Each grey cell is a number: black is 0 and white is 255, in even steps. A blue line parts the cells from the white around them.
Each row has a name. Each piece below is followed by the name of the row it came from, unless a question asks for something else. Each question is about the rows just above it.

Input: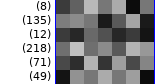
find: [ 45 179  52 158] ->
(71)
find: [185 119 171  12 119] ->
(8)
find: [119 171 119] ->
(49)
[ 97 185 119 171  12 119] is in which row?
(8)
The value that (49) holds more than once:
[119]

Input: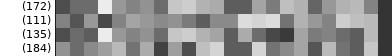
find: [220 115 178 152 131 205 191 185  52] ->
(111)
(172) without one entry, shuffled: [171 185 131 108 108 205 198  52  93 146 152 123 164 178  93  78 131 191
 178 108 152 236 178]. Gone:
[101]
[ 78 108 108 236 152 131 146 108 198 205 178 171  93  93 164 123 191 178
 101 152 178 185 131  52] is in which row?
(172)
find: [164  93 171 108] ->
(135)

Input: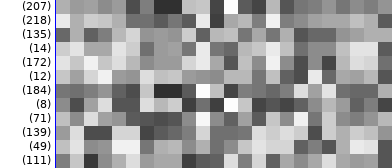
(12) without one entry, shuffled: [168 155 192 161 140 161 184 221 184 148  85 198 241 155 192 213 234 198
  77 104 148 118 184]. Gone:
[97]
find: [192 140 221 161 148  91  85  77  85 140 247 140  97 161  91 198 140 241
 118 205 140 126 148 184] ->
(71)
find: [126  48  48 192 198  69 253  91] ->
(207)

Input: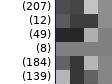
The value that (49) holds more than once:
[39]
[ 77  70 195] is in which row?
(207)
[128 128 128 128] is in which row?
(8)
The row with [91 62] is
(12)
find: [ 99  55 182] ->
(184)
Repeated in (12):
[62]
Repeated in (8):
[128]

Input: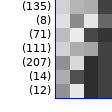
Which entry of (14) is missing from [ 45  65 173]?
[80]
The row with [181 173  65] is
(135)
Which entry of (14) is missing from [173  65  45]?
[80]
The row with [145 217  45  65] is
(207)
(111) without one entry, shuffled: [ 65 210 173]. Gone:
[165]
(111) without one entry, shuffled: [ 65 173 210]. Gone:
[165]

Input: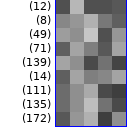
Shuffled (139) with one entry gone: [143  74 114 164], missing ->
[68]
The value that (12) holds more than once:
[80]
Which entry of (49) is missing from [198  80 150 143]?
[157]

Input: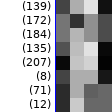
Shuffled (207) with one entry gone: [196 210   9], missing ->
[3]
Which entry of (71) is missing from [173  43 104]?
[96]
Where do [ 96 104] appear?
(71)
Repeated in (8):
[173]
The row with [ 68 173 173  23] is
(8)

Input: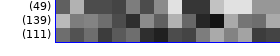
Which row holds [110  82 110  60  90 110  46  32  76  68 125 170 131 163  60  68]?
(111)
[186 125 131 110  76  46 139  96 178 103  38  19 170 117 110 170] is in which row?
(139)
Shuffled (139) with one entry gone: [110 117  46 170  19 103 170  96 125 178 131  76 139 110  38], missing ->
[186]
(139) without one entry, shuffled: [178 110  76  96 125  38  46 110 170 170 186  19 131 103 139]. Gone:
[117]

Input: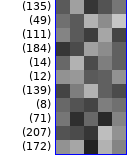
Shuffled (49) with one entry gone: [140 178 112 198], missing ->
[90]
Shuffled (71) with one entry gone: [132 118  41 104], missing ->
[47]
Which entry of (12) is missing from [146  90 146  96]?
[152]
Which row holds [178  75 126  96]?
(14)

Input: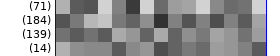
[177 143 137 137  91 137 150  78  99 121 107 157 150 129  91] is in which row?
(14)

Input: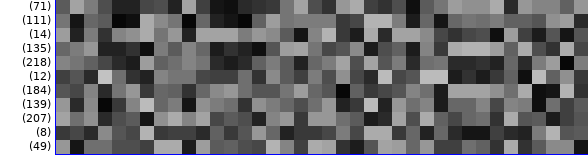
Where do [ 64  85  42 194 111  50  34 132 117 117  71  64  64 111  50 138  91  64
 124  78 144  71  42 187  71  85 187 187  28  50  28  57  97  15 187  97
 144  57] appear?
(12)
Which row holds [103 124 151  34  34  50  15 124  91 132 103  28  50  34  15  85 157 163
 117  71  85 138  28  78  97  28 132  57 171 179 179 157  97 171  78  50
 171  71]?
(135)
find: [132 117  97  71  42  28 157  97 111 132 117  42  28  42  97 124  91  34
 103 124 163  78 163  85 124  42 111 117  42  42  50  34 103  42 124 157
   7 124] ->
(218)

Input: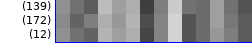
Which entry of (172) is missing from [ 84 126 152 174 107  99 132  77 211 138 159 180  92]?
[119]
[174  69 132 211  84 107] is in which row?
(12)

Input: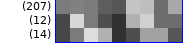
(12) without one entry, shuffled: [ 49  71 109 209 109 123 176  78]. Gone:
[215]
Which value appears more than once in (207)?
[123]
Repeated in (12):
[109]
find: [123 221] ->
(14)
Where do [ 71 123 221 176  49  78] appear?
(14)

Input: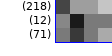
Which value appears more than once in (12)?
[122]
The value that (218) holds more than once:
[158]
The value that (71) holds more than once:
[122]

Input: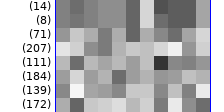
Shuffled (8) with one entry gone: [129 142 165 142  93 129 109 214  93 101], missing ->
[117]
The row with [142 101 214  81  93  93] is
(14)

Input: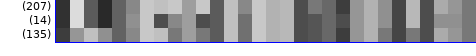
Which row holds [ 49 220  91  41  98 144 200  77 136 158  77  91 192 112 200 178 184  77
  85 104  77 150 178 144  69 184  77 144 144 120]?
(14)
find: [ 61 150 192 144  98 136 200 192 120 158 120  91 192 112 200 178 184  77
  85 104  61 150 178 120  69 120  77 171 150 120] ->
(135)
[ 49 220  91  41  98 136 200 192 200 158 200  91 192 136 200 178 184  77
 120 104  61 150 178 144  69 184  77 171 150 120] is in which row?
(207)
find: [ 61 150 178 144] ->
(207)

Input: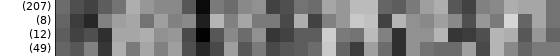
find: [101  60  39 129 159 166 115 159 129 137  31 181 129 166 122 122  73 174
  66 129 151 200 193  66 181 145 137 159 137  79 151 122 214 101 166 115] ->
(8)
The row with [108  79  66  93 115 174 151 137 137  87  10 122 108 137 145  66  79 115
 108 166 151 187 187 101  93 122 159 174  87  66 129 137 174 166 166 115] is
(207)
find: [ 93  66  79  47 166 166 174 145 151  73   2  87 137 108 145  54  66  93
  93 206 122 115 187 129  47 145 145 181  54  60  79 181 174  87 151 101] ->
(12)
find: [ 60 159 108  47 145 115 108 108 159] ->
(49)

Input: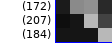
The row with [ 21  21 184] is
(184)
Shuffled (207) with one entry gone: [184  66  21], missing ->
[14]
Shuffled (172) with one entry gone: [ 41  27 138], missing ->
[145]
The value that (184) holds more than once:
[21]
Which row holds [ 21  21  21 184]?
(184)

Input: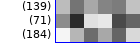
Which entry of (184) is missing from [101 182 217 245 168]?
[108]
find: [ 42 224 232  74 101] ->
(71)
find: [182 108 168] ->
(184)

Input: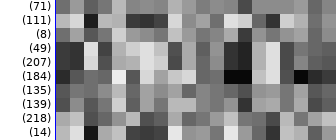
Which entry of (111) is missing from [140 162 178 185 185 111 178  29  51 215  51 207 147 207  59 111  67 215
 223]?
[103]
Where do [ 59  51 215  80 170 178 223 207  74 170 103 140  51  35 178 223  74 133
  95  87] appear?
(207)
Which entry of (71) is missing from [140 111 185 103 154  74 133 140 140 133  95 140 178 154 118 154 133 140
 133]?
[125]
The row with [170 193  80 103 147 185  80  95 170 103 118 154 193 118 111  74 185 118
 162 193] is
(218)
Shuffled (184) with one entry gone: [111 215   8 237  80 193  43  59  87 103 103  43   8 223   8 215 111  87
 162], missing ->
[199]
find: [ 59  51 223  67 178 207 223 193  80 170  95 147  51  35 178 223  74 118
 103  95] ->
(49)
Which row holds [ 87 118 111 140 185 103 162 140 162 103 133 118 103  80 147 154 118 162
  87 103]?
(135)

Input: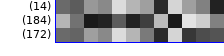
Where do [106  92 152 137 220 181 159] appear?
(14)
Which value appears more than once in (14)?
[159]
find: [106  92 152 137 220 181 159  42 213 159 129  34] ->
(14)
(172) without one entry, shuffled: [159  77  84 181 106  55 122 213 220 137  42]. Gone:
[100]
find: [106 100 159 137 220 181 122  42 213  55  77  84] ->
(172)
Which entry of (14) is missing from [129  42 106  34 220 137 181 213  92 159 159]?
[152]

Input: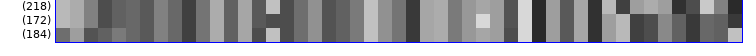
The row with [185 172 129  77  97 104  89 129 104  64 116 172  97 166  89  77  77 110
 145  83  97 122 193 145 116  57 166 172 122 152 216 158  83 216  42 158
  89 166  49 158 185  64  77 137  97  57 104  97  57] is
(172)
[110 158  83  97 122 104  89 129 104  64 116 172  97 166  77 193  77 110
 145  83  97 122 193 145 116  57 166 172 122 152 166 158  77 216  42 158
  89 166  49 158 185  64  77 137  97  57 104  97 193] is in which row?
(184)
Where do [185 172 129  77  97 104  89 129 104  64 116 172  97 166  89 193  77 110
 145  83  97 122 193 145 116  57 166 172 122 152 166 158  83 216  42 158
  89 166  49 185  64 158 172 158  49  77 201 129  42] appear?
(218)

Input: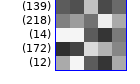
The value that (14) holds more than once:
[245]
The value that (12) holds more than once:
[170]
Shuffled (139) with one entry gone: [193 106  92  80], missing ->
[74]
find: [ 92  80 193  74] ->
(139)
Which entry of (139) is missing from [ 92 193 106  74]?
[80]

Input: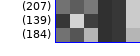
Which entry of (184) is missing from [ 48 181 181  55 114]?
[85]
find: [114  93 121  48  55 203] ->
(207)
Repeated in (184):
[181]

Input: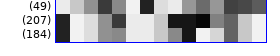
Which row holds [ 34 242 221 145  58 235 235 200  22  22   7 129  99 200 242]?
(207)
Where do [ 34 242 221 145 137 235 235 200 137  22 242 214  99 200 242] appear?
(184)
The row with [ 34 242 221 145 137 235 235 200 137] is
(184)

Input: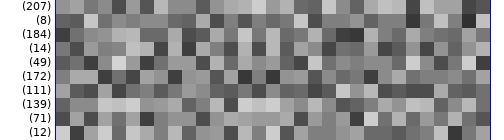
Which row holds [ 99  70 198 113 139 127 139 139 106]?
(49)
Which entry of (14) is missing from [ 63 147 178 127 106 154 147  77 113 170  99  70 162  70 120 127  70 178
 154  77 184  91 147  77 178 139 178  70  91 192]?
[133]
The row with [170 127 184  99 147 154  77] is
(12)
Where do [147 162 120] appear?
(207)

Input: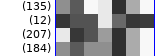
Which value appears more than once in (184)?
[143]
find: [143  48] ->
(184)
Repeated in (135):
[248]
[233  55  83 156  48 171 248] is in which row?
(207)

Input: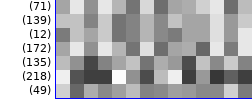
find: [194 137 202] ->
(135)
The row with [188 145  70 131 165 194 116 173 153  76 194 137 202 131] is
(135)
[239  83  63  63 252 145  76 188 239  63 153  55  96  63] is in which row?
(218)
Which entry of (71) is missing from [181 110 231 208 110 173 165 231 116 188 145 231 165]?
[216]
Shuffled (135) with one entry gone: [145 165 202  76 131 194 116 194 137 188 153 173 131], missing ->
[70]

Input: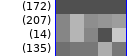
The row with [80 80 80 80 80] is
(172)
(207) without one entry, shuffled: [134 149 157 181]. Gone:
[142]
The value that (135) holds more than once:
[120]
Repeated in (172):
[80]
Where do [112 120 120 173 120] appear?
(135)

